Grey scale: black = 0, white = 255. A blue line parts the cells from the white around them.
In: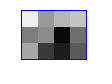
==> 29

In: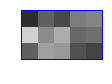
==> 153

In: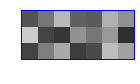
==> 169

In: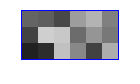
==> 193

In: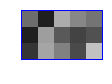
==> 129

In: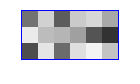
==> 107
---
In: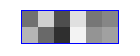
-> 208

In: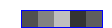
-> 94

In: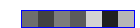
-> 124

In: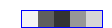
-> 151

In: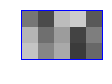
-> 188

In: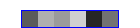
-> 155

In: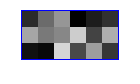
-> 174

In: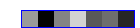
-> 132

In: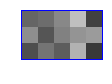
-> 155
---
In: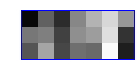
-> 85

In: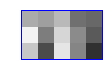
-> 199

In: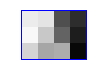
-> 212

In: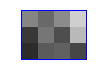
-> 43

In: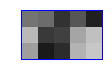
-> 158

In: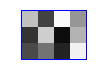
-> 74
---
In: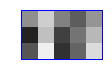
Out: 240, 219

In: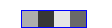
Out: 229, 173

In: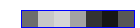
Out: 213, 199

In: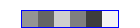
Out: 244, 206

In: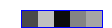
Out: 192, 165

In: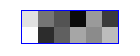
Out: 253, 225

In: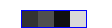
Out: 217, 79
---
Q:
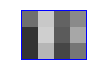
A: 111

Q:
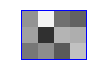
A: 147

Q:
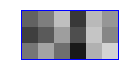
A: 98

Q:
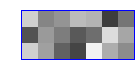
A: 207

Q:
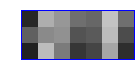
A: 39

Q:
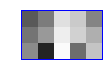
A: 89

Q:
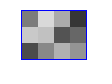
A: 124

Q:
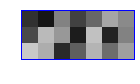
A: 49

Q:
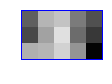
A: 95
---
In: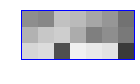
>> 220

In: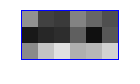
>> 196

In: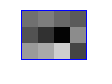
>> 169

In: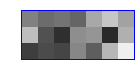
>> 75

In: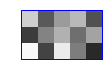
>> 67

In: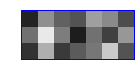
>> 175

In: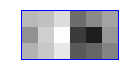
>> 200

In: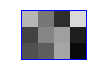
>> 94
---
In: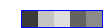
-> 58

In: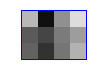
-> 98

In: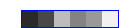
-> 42

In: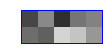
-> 109

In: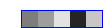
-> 125

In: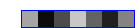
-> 165

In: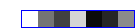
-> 255

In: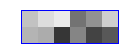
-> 180

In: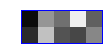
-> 43
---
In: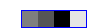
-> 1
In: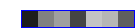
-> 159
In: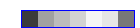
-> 188
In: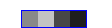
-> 71
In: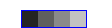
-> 138
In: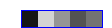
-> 149
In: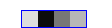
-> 119
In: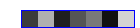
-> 31
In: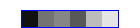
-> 134
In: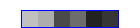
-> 74
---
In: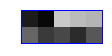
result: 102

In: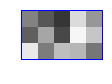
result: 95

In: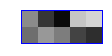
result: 110

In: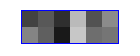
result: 132

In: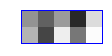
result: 179

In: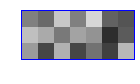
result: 191

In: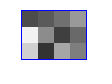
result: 242

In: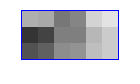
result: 52
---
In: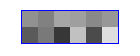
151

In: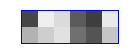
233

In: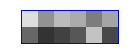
165

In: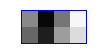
247

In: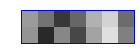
108

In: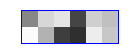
192

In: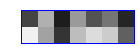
37
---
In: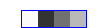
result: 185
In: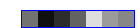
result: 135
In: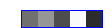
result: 44
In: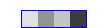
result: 60
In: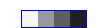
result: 33
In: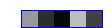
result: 65
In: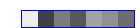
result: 109
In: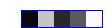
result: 251
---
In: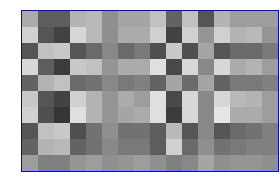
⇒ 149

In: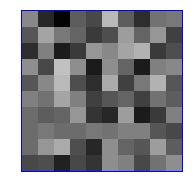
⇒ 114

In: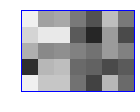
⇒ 183

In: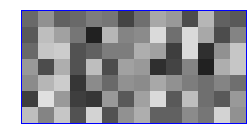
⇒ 211

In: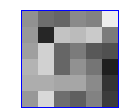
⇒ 130
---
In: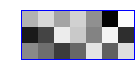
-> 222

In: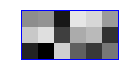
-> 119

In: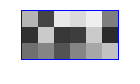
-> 194

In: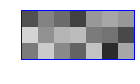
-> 167

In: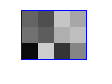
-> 133

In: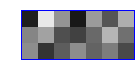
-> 73
